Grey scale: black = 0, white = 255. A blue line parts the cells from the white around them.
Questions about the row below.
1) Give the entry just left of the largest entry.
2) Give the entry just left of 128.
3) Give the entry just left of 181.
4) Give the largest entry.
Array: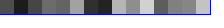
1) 142
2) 93
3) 35
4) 209

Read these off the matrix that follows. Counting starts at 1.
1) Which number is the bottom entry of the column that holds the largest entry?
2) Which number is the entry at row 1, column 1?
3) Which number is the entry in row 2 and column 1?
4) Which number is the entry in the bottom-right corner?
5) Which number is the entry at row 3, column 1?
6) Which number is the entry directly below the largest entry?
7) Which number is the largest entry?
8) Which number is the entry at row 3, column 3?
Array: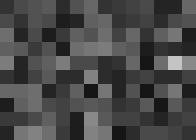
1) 66
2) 51
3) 74
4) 51
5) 110
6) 44
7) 196
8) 74

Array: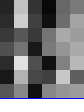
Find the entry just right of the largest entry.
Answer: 80
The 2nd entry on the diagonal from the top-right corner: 109
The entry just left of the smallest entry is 51
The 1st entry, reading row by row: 37
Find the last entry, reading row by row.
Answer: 157
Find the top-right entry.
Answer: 122
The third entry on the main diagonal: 57
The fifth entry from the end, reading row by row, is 135
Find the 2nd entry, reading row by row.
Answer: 193
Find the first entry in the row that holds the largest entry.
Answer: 43
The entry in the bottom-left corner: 87
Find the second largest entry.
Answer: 206
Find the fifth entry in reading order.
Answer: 103

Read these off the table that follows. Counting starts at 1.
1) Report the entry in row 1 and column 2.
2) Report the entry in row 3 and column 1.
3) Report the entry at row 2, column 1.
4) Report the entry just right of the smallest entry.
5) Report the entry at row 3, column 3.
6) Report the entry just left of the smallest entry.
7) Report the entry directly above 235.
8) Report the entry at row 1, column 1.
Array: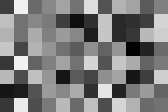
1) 241
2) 178
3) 191
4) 35
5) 171
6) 149
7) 28
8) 62

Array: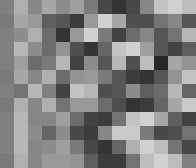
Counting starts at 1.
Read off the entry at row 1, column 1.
128
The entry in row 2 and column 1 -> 122
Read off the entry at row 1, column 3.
135
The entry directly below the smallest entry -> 86
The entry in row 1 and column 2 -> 175
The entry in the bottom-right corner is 128
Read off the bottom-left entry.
122
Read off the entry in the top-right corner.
189
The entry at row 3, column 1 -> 128
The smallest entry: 37
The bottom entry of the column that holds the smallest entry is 209
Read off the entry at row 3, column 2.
141
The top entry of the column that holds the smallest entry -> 195
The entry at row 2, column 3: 153
